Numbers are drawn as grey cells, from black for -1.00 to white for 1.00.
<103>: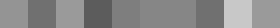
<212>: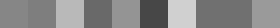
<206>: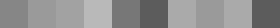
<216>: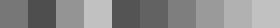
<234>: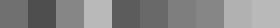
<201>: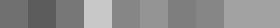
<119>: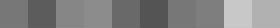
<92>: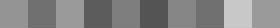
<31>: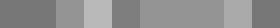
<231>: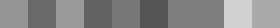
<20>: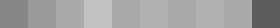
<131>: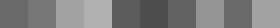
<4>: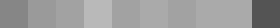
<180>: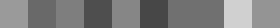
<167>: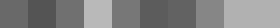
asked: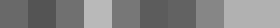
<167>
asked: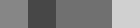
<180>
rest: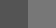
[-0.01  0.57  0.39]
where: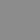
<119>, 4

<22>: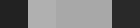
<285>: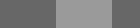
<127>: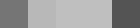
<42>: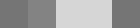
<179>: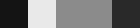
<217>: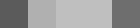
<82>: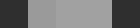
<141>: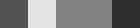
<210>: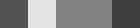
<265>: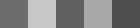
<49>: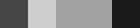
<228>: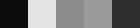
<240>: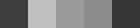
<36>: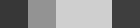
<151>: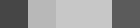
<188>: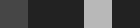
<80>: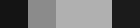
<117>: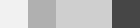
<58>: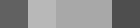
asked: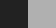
<22>
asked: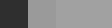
<82>
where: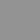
<36>, 2
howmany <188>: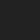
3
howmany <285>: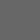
3
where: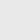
<179>, 2

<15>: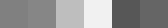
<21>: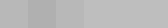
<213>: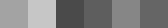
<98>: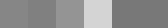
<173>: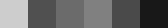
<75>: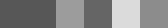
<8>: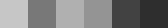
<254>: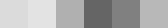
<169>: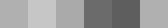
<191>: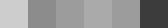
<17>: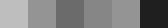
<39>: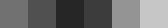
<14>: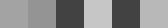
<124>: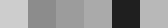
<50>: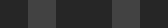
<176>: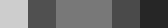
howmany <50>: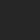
4
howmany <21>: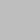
3

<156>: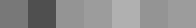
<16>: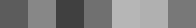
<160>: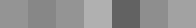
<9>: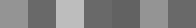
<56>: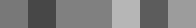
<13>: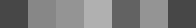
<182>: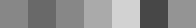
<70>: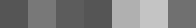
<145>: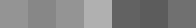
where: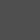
<156>, 2
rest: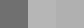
[-0.06]
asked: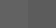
<145>
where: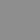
<160>, 6
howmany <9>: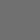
0

